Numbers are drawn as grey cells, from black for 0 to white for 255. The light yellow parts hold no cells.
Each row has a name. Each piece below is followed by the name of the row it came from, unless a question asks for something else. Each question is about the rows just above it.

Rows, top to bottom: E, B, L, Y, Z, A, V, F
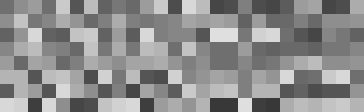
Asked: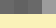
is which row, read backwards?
Y
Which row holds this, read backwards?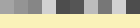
A
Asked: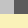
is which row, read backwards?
L
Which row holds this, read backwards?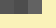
V

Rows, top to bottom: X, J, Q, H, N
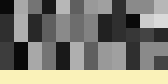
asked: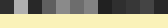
Q
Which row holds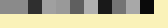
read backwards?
H

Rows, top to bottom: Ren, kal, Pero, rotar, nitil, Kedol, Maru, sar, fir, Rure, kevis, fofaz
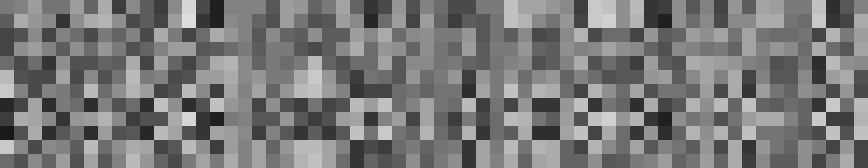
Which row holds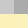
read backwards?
Kedol
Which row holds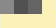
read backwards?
rotar
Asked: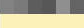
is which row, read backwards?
fofaz
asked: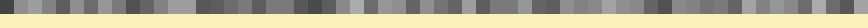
rotar
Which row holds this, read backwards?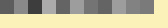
fofaz

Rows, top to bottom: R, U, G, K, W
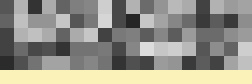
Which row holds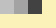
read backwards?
W
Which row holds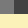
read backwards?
G

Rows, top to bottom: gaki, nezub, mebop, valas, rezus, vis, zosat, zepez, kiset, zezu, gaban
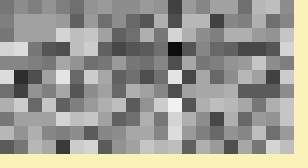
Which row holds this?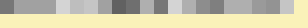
mebop
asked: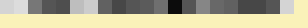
valas
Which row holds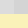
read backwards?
valas

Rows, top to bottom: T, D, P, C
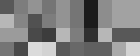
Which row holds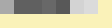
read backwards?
C
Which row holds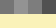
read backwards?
D

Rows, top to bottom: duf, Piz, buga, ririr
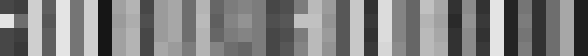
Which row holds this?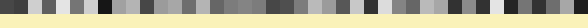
buga
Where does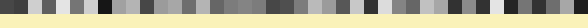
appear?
duf

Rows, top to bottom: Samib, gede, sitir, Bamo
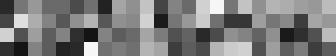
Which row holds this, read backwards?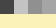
Samib
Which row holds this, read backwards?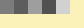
Bamo
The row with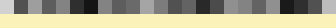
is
sitir
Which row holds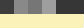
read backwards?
gede
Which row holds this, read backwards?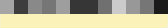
gede
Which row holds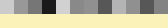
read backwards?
gede
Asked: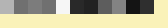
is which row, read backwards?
Bamo

